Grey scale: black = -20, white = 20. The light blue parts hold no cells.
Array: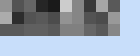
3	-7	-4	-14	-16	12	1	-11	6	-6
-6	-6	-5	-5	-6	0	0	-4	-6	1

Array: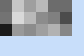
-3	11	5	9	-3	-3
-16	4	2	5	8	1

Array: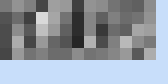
-1	3	0	-9	5	4	-10	3	2	-2	-4	-5	2
-8	2	-6	10	4	-5	-13	1	-11	-3	-5	6	5
-9	4	-2	0	-3	-3	2	-2	-1	1	4	-6	7

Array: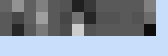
-4	3	-5	0	-6	-7	-15	-11	-6	-6	-6	-6	0
-6	-14	-6	-1	-6	-8	12	-7	-6	-6	-6	-6	-18

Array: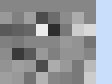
1	1	1	1	1	1	1	1
-6	-5	-4	17	-13	-1	12	14
2	-11	-6	4	0	3	3	1
5	4	-2	8	1	0	-1	12

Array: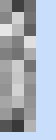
4	-10	-3
16	9	-5
0	-2	7
4	11	4
6	9	3
-7	-11	8

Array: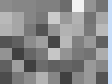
2	1	1	0	0	-3	18	3	-2
8	6	-1	-7	3	8	7	-1	9
3	-10	-4	-1	11	3	-1	-2	7
-8	-1	2	8	1	-10	1	4	-7

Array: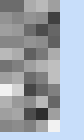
-3	-3	7	9	5
5	4	-3	-8	-4
9	7	-5	-1	7
5	7	-3	0	10
8	4	2	9	-4
1	2	0	6	18

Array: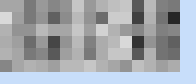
6	6	-1	4	1	3	11	4	8	10	11	-6	9	0	-1
8	3	3	9	6	6	11	5	13	8	4	1	6	0	1
8	6	-1	1	-6	5	8	-1	7	11	11	-6	8	-2	-3
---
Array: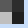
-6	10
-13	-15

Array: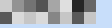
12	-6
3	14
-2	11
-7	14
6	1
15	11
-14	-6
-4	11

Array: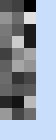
-8	3	-1	-2	-10	-5	-3	-4	-14	4
-10	-3	-6	12	1	6	-12	-7	-17	-9
-20	15	-16	-16	6	3	-9	-6	9	-3

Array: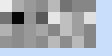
17	-2	8	3
7	-19	2	2
4	3	4	4
2	-6	6	2
9	16	1	9
-2	10	10	2
1	5	5	9
1	15	1	1

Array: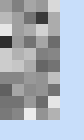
5	9	16	-13	12	12	1	-5	-2	-1
0	5	5	4	8	11	1	6	-2	1
6	-2	7	-2	10	7	4	2	4	17
4	-11	13	6	0	-4	3	3	-3	3
14	7	7	-3	1	-2	10	-2	16	8

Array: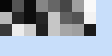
-19	9	-11
-7	-14	17
-18	-18	12
1	-14	-15
-4	11	11
-9	-5	6
5	-7	5
19	18	-16

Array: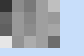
-12	-4	-5	16
2	4	4	3
-1	1	2	7
5	5	5	5
10	4	6	-3

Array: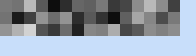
-1	-2	3
-2	-16	8
9	-10	13
-6	3	-7
-18	-3	-11
-13	3	-3
-4	-13	-15
-5	-6	1
-1	-12	0
-11	-18	7
-9	-5	-9
2	6	-6
9	1	2
2	-8	0
-10	-1	2
